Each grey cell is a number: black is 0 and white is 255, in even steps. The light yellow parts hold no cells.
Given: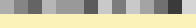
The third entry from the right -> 112
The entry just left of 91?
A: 153
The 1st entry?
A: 173
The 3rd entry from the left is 100

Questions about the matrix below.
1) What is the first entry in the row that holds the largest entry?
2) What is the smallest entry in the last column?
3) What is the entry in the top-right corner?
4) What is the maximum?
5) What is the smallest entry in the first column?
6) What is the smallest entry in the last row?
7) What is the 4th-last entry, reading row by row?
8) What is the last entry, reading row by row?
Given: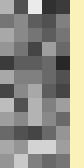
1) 179
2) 39
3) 59
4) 235
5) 59
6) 105
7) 201
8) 117

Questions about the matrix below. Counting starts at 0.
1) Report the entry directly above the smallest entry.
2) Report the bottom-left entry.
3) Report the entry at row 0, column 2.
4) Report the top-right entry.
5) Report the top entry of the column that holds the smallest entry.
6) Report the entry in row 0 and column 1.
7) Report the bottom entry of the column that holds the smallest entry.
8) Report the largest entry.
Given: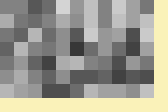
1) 87
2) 182
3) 87
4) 119
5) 151
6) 130
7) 108
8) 212

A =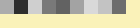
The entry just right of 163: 217
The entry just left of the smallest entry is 172

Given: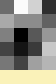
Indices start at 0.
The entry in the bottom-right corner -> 181
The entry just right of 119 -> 67
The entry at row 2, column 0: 128
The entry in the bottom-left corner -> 119
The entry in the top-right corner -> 47
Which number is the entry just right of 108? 251

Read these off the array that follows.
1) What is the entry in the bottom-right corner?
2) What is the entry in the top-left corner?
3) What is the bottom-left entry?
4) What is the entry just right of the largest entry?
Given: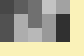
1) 48
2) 71
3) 81
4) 162
